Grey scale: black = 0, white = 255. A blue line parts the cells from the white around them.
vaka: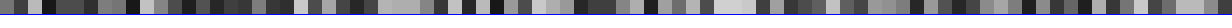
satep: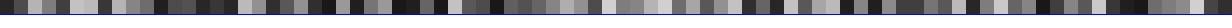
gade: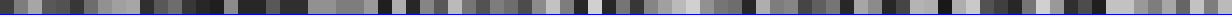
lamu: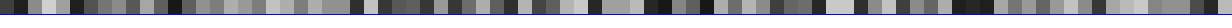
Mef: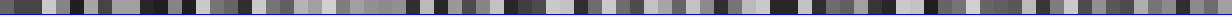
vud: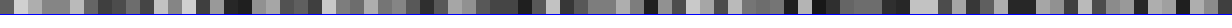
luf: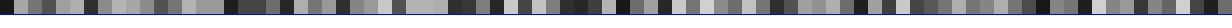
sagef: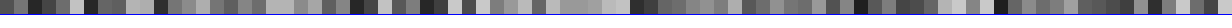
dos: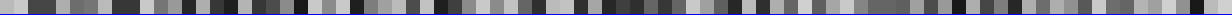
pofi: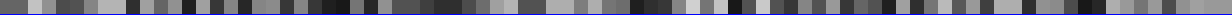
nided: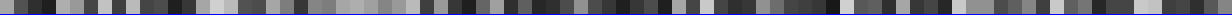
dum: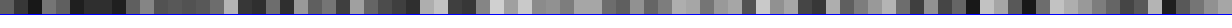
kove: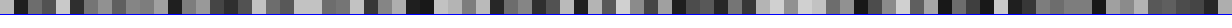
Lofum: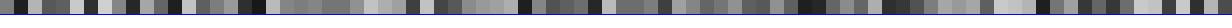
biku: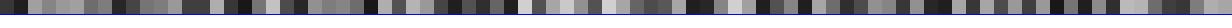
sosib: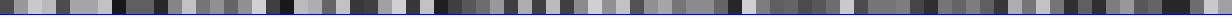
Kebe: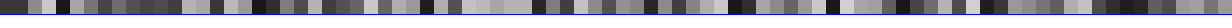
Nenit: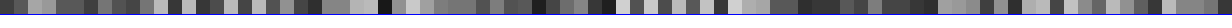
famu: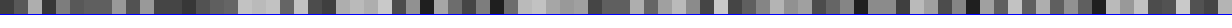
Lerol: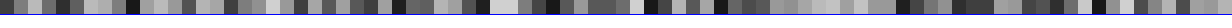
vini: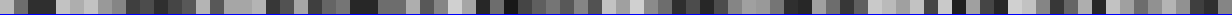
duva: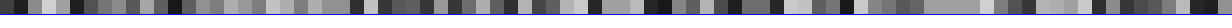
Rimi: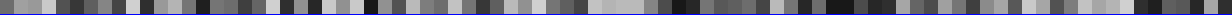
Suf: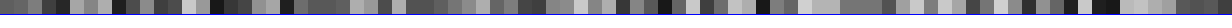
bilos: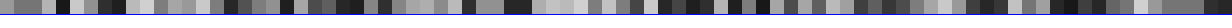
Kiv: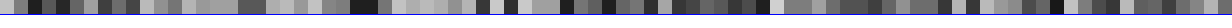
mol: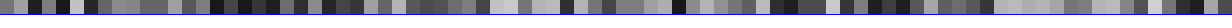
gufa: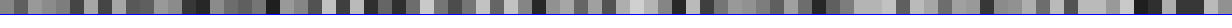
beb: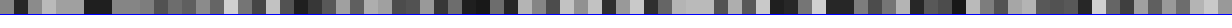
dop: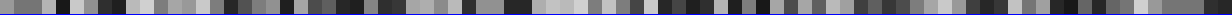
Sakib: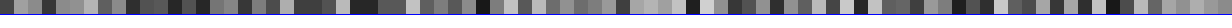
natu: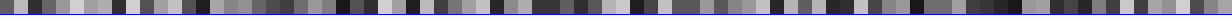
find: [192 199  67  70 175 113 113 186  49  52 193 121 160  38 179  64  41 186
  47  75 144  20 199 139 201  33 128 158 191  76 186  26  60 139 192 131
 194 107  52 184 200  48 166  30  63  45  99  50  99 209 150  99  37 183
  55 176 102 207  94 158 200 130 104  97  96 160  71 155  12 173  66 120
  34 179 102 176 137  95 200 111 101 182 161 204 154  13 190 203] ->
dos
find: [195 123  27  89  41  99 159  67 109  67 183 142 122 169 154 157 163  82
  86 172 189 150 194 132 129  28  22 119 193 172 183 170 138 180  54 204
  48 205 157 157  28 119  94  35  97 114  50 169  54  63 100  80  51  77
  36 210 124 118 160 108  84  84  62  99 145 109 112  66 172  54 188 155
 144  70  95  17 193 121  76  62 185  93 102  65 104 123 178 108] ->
Kiv
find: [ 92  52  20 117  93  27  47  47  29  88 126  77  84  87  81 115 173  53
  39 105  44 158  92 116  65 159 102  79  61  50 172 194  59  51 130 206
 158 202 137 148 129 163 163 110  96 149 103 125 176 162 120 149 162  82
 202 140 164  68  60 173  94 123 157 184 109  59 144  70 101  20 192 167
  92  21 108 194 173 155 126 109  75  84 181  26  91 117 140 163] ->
dum

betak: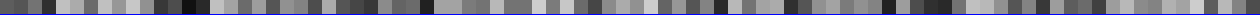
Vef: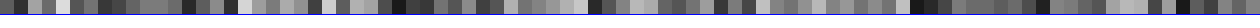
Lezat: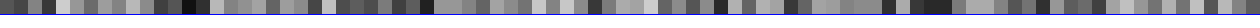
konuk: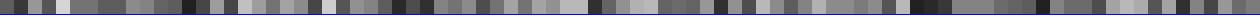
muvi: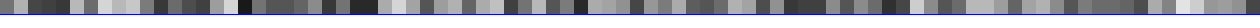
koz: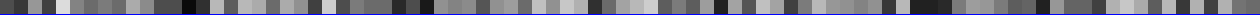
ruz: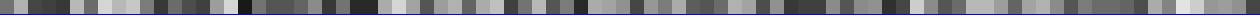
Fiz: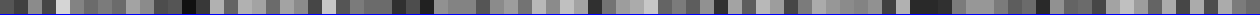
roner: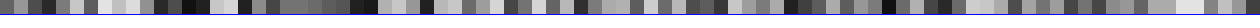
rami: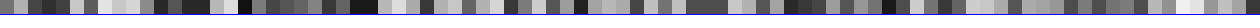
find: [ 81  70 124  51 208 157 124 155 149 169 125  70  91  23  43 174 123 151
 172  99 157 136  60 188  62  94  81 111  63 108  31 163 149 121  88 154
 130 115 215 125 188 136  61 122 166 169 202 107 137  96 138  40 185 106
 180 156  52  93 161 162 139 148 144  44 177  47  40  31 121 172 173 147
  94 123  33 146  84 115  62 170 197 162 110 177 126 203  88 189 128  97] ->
Lezat
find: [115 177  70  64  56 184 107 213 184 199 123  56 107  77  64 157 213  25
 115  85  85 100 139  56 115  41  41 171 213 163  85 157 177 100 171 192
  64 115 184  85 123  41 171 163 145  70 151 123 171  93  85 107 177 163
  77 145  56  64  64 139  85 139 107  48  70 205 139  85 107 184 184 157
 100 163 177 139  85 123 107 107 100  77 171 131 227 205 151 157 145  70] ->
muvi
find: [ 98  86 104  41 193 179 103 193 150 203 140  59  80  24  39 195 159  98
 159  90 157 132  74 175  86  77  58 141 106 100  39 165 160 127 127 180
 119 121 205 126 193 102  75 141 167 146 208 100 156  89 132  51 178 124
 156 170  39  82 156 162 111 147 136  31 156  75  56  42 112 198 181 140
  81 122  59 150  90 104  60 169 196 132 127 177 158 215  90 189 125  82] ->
betak
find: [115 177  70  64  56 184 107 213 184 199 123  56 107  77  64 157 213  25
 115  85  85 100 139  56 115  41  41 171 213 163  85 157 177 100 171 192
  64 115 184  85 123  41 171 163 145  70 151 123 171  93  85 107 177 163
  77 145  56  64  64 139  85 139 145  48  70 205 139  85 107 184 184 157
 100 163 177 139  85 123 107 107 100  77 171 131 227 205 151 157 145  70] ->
ruz
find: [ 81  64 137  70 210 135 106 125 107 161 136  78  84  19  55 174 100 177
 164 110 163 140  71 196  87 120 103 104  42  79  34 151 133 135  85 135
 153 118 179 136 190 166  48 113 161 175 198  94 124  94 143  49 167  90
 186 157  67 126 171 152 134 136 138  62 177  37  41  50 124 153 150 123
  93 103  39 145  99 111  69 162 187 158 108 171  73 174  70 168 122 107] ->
Fiz
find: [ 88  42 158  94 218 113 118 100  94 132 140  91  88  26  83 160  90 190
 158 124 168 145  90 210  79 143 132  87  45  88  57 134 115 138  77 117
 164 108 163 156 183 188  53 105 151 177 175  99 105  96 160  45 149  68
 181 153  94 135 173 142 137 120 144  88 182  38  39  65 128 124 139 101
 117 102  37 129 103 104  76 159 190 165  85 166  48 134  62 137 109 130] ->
konuk

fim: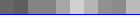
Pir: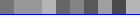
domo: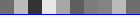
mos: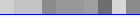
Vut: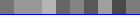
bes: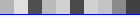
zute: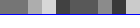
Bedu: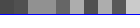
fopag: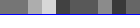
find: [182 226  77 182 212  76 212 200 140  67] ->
bes
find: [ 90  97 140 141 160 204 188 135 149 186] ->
fim
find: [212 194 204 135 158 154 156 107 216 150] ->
mos
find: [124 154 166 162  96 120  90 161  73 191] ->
Pir

